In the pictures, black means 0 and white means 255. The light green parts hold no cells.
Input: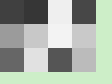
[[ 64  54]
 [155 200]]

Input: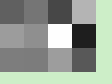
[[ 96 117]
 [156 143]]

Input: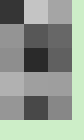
[[ 53 196]
 [148  87]]

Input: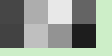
[[ 70 173]
 [ 66 191]]

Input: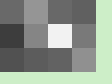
[[105 149]
 [ 61 133]]

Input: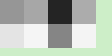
[[150 167]
 [228 245]]
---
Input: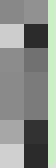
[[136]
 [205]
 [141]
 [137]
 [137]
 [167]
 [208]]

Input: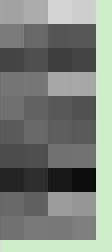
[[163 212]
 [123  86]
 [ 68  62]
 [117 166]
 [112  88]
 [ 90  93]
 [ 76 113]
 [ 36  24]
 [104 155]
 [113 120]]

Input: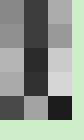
[[136 172]
 [144 153]
 [181 203]
 [170 213]
 [ 73  28]]

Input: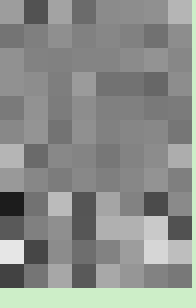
[[157 163 139 144]
 [116 143 135 113]
 [145 129 132 147]
 [145 126 114 103]
 [122 124 128 121]
 [136 115 129 136]
 [181 136 119 140]
 [153 124 127 147]
 [ 28 187 165  75]
 [ 89 143 176 201]
 [230 140 130 214]
 [ 66 167 168 130]]

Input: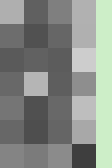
[[175 127]
 [109 102]
 [ 90  92]
 [104  94]
 [117 104]
 [103 101]
 [132 139]]

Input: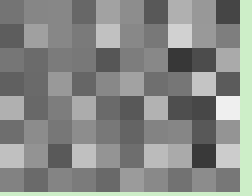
[[116 135 162  88 152]
 [ 93 135 193 120 153]
 [118 123  86 136  76]
 [ 96 153 136 111 196]
 [176 125 106 178  71]
 [110 119 120 131  88]
 [192  89 148 187  57]
 [130 132 105 137 140]]

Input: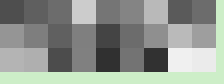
[[ 78 108 117 185 108]
 [149  96  68 143 158]
 [180  76  48  49 235]]

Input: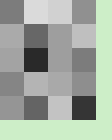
[[124 209]
 [170 158]
 [163 158]
 [133 169]
 [149 195]]
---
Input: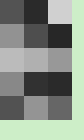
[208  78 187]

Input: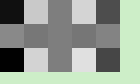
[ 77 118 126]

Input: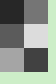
[117  91]

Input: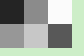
[251 199]

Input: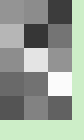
[ 60  54 141]

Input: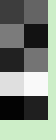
[100 123]

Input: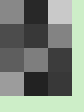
[201  56  94]

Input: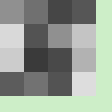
[ 86 144  58  92]
